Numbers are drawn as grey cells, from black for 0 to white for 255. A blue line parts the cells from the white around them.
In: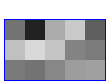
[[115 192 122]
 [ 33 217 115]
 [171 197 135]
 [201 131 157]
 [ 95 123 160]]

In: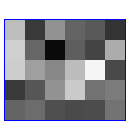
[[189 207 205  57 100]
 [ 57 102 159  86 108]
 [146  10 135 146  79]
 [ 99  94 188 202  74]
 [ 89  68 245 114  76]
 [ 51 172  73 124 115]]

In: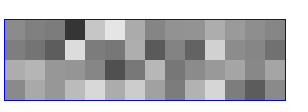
[[139 126 173 138]
 [128 116 181 169]
 [124  93 151 151]
 [ 53 220 149 187]
 [198 124 134 216]
 [229 119  80 172]
 [171 174 120 204]
 [133  90 183 161]
 [146 131 119 124]
 [147  99 139 178]
 [173 209 153 214]
 [154 140 165 125]
 [142 134 136  92]
 [134 113 165 138]]

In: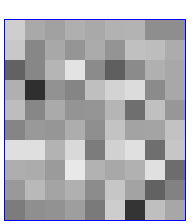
[[206 200  98 176 189 133 223 174 153 124]
 [169 135 135  47 135 153 223 172 185 143]
 [161 168 181 146 170 150 179 155 164 146]
 [175 149 227 133 148 173 217 232 176 158]
 [169 171 139 191 149 143 124 178 140 122]
 [178 148  95 211 181 195 209 168 198 205]
 [179 192 139 220 111 163 224 177 163  52]
 [142 189 176 139 192 164 111 224  98 191]
 [142 172 168 168 151 194 198 109 130 167]]

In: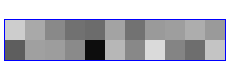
[[205  94]
 [169 160]
 [137 157]
 [113 138]
 [108  13]
 [163 183]
 [114 136]
 [154 218]
 [158 132]
 [173 110]
 [154 196]]

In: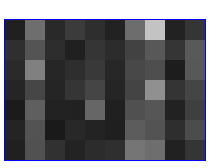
[[ 32  47  42  37  27  36  32]
 [110  84 128  70  95  83  81]
 [ 41  45  38  37  34  26  49]
 [ 59  32  46  53  33  40  35]
 [ 46  53  57  69 102  35  44]
 [ 34  44  39  37  32  31  47]
 [109  66  72  68  80  92 117]
 [195  88  78 144  86  83 110]
 [ 34  53  29  52  34  46  33]
 [ 53  89  88  69  63  76  53]]

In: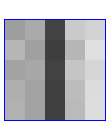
[[158 182 163 175 177]
 [170 160 167 163 162]
 [ 67  62  66  63  63]
 [202 182 197 188 186]
 [210 224 213 220 221]]

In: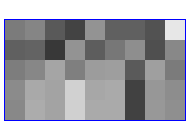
[[123  96 125 139 136]
 [133  99 135 169 172]
 [ 89  56 165 163 163]
 [ 67 147 127 209 208]
 [147  93 156 167 170]
 [ 96 119 158 170 170]
 [ 96 142  90  65  65]
 [ 82  79 159 151 152]
 [231 136 123 141 143]]
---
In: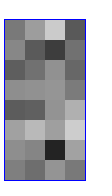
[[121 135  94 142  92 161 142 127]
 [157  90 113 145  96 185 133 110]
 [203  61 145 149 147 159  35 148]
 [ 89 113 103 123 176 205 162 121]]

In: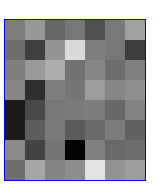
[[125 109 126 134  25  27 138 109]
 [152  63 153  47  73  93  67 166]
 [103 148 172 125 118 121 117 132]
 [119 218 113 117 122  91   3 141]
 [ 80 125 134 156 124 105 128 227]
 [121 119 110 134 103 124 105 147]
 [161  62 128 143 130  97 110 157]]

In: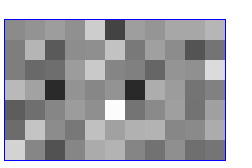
[[139 126 126 185  93 108 211]
 [147 181 105 162 111 196 134]
 [157  90 110  42 134 140  82]
 [144 141 156 147 156 120 134]
 [205 143 201 135 143 192 171]
 [ 67 194 133 147 252 161 179]
 [158 121 128  41 116 177 133]
 [149 160 102 173 138 179 114]
 [167 140 148 156 159 135 143]
 [167  84 144 116 115 138 111]
 [182 116 219 129 160 172 117]]

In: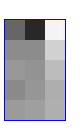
[[102 140 152 138 155]
 [ 40 140 147 150 159]
 [244 209 188 174 175]]

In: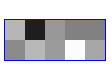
[[182 139]
 [ 30 184]
 [152 155]
 [129 252]
 [129 167]]

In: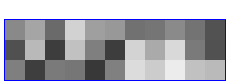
[[137  80 127]
 [165 185  62]
 [106  61 122]
 [210 193 118]
 [159 127  56]
 [152  61 128]
 [113 211 220]
 [117 170 204]
 [138 217 236]
 [115 122 193]
 [ 82  81 186]]

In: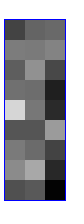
[[ 67 124  94 112 214  85 122 139  80]
 [100 122 145 109 119  85 107 168  89]
 [105 131  72  31  42 155  67  40   3]]

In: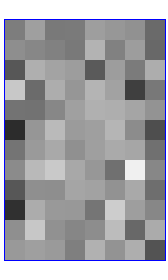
[[125 142  87 200 115  44 116 139  87  48 143 153]
 [159 135 175 107 114 150 154 185 143 172 199 159]
 [121 129 163 173 135 186 169 201 142 153 145 154]
 [122 121 157 150 160 155 144 168 165 152 134 127]
 [158 179  90 180 176 159 159 151 162 117 141 177]
 [151 129 157 162 174 181 170 112 146 205 188 147]
 [145 157 123  63 165 140 166 240 169 158 104 174]
 [106 104 173 120 147  78 112 135 110 135 171  83]]

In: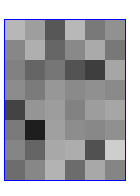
[[183 135 129 140  67 122 133 109]
 [158 175 101 123 149  30 101 135]
 [ 87 102 118 151 157 160 168 179]
 [184 137  83 138 130 141 173 108]
 [121 170  62 144 157 136  81 168]
 [145 120 166 138 166 144 206 133]]
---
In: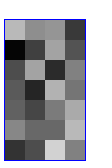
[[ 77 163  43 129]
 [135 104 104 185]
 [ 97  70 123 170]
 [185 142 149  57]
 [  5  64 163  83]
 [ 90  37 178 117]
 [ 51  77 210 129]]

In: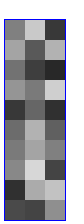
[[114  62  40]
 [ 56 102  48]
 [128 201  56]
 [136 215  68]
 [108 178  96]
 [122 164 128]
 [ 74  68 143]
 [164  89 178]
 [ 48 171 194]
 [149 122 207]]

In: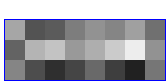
[[133  77  47  69 105  62  33 118]
 [166  83  91 125 146 133 160 112]
 [ 99 180 195 153 174 203 237 146]]

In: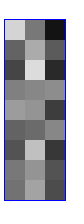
[[212 120  19]
 [ 69 220  41]
 [ 83 192  55]
 [156 148  61]
 [114 163  76]
 [120 148  83]
 [ 99 171  91]
 [ 99 107 135]
 [128 135 141]]

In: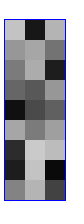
[[ 29 195  10]
 [123 172  29]
 [131 180  66]
 [ 16  74  96]
 [151 166 115]
 [102  88 151]
 [166 123 159]
 [195  23 180]
 [ 44 202 188]]

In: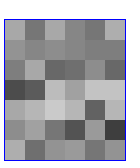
[[126 168 104 111 141 104]
 [141 161 118  83 154  62]
 [147 134 141 134 126 126]
 [174 111 147 154 118 147]
 [168 118 168 134 118 174]
 [ 76  91 188 161 195 195]
 [168 182 202 182  98 182]]
